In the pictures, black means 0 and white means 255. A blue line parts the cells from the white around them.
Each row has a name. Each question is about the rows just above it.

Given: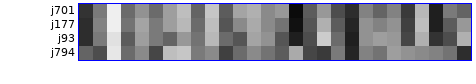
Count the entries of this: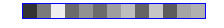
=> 13
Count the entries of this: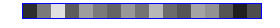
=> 17
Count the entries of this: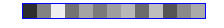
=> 13
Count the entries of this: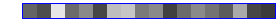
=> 18
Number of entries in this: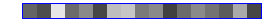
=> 17
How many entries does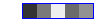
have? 5

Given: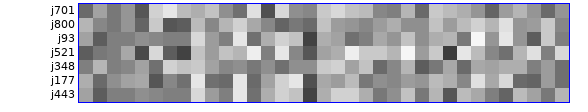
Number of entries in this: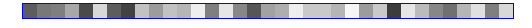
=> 35
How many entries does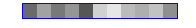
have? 11

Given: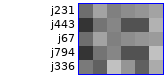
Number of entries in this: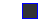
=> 1
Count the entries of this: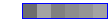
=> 6
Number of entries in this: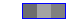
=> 3
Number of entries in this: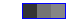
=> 3

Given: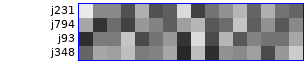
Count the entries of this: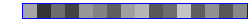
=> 16
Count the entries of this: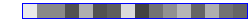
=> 16
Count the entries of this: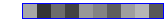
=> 10

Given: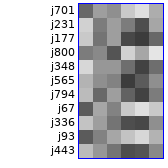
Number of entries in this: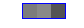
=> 3
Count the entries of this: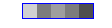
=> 5
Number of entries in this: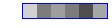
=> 6
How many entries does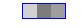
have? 3

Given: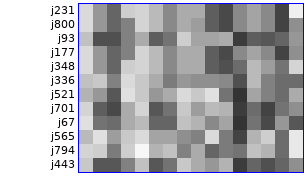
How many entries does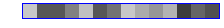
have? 14
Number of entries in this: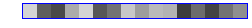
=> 16
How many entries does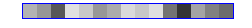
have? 15

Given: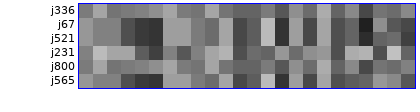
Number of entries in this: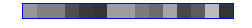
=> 15
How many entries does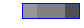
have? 4
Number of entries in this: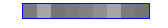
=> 9
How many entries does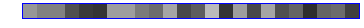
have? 24

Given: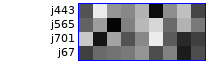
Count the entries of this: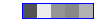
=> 5
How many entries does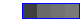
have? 4
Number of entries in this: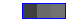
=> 3
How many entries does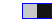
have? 2
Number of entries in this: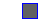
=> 1
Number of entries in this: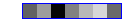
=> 7

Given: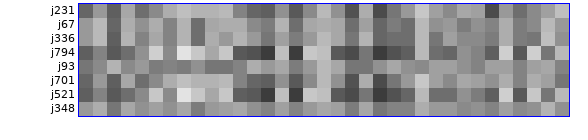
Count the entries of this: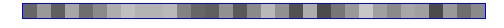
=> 33
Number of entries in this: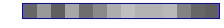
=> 14
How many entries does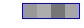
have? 4
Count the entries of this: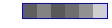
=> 6
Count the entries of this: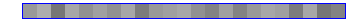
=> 23
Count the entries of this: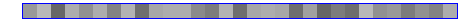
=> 31
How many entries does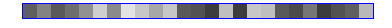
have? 25

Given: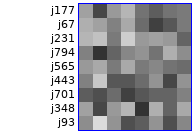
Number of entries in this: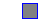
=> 1
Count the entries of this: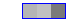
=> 3

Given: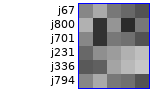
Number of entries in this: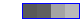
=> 4
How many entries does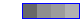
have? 4
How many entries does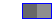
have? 2
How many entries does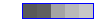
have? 5
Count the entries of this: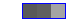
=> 3
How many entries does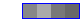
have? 4
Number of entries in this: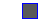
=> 1

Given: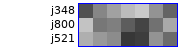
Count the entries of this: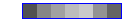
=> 7
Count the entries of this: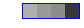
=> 4
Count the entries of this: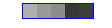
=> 5
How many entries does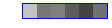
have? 6
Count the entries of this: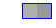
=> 2
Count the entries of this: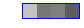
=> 4

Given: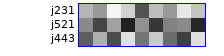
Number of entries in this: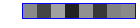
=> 8
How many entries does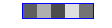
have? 5
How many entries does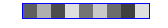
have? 9
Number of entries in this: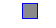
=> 1
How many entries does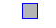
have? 1
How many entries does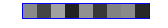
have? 9

